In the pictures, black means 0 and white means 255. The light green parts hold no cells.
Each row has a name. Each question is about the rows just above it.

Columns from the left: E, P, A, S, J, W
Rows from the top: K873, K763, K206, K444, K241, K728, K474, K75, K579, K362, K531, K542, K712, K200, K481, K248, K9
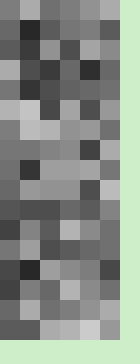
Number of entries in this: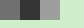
3
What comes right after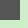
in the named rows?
[78]
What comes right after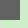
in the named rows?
[104]

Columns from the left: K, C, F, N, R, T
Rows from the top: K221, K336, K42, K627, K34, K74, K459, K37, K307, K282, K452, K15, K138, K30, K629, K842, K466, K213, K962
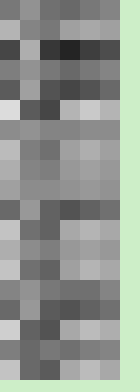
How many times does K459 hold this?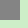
2
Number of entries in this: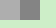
2
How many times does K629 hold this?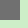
2
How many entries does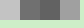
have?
4

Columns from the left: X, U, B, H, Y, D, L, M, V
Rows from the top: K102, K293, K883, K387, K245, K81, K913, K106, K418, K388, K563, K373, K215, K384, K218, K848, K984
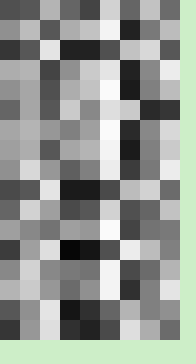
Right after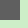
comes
[128]
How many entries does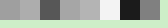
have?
8

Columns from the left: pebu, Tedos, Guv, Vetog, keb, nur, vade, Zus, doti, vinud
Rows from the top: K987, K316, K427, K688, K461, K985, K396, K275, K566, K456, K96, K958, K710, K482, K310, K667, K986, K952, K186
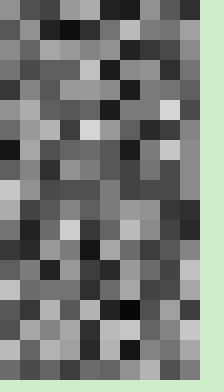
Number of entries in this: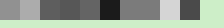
10
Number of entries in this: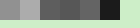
6

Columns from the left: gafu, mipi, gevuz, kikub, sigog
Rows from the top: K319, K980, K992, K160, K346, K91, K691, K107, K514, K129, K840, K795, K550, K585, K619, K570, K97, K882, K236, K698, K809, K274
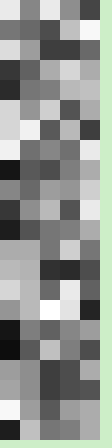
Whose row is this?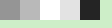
K570
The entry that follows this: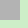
[49]
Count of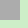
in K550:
2
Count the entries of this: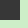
1
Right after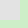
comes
[36]
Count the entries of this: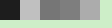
5

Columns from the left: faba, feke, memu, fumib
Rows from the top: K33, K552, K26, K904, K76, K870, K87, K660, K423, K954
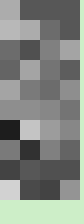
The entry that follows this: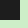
[196]
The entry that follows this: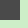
[67]
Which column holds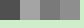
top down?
feke
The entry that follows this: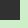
[128]
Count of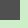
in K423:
2
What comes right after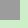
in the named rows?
[135]
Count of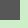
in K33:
3

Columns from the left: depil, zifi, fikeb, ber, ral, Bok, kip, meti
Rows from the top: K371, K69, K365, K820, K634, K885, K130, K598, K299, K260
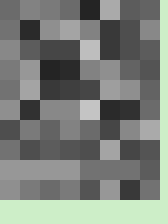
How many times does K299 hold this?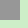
4
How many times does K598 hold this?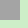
1

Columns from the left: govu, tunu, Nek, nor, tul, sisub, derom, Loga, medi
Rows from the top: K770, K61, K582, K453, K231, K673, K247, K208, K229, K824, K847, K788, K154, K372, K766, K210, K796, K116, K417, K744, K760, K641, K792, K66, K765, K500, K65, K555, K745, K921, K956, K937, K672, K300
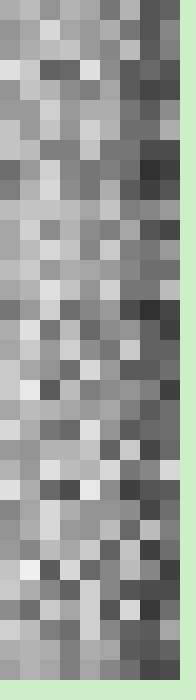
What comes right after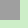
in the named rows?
[179]
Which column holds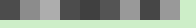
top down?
medi
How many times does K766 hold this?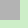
1
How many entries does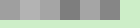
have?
6

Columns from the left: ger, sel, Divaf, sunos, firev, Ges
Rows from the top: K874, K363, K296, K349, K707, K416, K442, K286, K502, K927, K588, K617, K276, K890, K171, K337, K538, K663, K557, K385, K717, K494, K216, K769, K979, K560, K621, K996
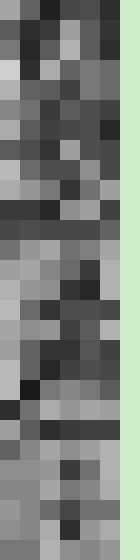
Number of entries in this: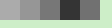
5
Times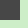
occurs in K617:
4
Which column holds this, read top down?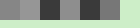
sunos
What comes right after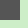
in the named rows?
[65]
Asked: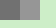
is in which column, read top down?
firev
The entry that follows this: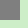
[165]
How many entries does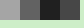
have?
4

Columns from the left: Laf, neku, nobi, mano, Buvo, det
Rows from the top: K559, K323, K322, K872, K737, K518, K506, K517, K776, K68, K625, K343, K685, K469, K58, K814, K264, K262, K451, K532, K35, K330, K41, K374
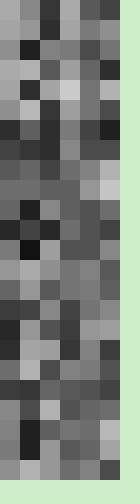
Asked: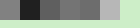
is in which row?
K330
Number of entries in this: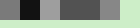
6

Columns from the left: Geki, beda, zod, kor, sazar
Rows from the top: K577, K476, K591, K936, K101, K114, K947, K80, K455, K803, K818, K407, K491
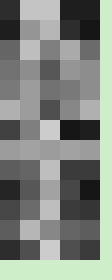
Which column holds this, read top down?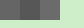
beda
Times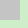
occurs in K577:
2
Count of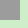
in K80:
3
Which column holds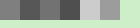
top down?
zod

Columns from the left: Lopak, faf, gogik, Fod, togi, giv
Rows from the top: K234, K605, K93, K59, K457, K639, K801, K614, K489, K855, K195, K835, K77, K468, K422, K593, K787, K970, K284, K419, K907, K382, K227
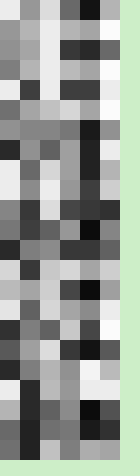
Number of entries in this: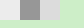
3
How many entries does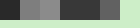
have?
6
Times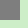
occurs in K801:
0
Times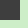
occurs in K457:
3
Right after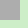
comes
[165]
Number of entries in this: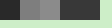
5
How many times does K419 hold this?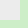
3

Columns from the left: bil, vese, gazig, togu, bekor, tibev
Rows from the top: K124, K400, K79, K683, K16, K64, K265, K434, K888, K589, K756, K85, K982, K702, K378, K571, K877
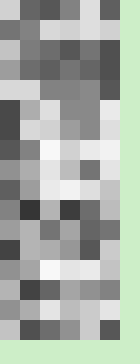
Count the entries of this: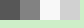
4
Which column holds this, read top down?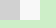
gazig
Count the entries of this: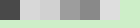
6
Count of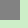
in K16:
2
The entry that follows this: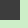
[109]
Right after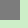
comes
[109]

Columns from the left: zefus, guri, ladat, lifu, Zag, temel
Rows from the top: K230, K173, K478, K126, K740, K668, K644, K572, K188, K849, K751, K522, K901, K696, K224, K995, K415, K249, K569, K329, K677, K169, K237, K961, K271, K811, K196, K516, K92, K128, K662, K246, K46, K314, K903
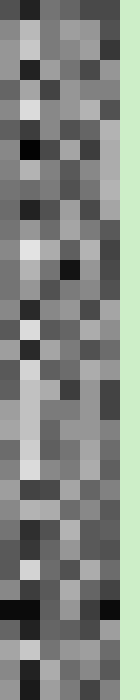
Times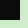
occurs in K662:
3
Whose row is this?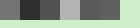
K196

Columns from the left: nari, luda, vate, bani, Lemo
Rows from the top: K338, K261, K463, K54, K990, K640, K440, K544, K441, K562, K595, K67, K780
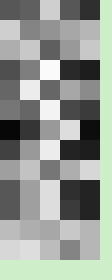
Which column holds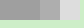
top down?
luda
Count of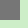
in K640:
1

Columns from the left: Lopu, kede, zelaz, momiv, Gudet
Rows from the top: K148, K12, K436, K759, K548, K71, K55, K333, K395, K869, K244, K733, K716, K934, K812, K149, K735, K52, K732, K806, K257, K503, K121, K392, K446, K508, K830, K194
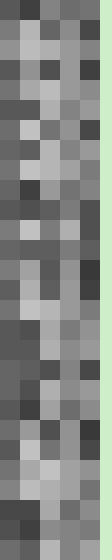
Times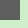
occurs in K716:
3
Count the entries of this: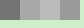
4
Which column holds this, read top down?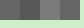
Lopu

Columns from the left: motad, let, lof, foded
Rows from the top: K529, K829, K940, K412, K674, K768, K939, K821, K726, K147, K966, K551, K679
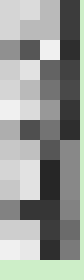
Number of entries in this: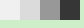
4
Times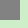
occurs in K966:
2
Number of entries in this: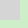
1
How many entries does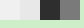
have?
4

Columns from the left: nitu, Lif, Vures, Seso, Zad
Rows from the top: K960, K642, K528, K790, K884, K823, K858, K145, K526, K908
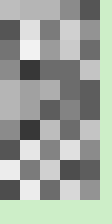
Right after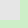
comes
[131]
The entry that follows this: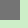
[242]

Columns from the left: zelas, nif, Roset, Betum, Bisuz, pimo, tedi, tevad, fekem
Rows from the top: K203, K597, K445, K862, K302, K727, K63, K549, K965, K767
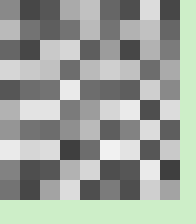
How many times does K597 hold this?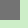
3
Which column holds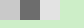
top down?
nif
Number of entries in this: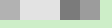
5

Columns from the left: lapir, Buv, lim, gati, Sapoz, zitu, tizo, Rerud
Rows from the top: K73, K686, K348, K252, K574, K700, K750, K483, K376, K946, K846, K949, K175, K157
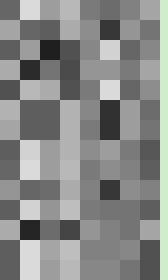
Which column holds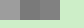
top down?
tizo
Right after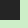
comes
[108]
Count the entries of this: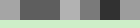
7
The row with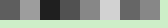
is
K348

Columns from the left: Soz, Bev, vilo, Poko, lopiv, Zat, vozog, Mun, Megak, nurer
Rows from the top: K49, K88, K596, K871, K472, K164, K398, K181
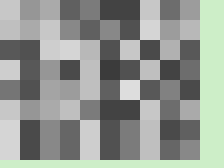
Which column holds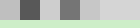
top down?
Soz
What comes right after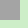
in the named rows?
[156]

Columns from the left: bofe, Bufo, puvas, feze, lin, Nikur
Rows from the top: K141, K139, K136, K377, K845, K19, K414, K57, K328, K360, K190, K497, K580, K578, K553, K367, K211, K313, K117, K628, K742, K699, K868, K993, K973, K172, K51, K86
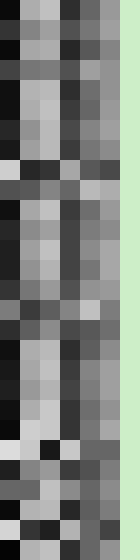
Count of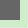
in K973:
3
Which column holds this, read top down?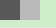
lin
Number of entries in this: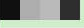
4
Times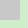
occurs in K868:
2
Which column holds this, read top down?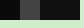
bofe
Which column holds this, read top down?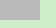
puvas

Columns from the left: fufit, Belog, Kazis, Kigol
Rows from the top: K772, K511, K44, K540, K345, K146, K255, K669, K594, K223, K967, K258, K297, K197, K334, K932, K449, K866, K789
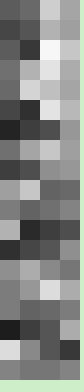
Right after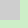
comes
[165]
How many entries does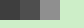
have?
3

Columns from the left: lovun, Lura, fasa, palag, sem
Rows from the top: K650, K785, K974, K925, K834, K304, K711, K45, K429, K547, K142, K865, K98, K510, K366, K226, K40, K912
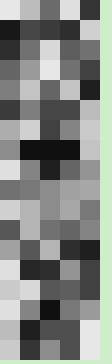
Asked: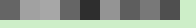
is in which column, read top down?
palag
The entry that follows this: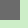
[223]
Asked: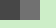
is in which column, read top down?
Lura

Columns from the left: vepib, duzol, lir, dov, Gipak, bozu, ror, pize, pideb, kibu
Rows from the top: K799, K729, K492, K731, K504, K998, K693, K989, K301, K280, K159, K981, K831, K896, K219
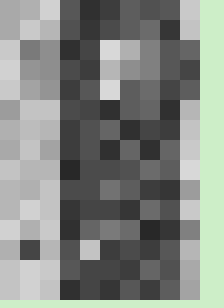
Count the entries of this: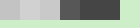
6
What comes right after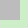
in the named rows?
[182]
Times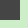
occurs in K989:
0
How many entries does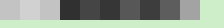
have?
10

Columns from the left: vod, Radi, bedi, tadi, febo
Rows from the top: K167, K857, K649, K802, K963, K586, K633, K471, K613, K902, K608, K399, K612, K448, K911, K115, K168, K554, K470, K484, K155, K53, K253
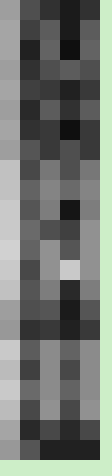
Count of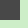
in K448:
1
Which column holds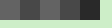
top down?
tadi

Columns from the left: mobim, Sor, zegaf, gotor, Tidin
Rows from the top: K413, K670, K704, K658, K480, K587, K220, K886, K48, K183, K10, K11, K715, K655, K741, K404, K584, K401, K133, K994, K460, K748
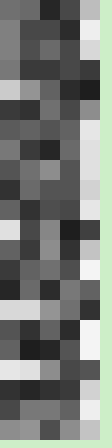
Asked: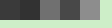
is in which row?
K587
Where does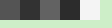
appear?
K584
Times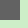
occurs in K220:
2
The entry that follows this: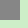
[30]
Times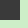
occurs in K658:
3
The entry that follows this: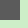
[98]
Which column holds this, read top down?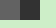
Tidin

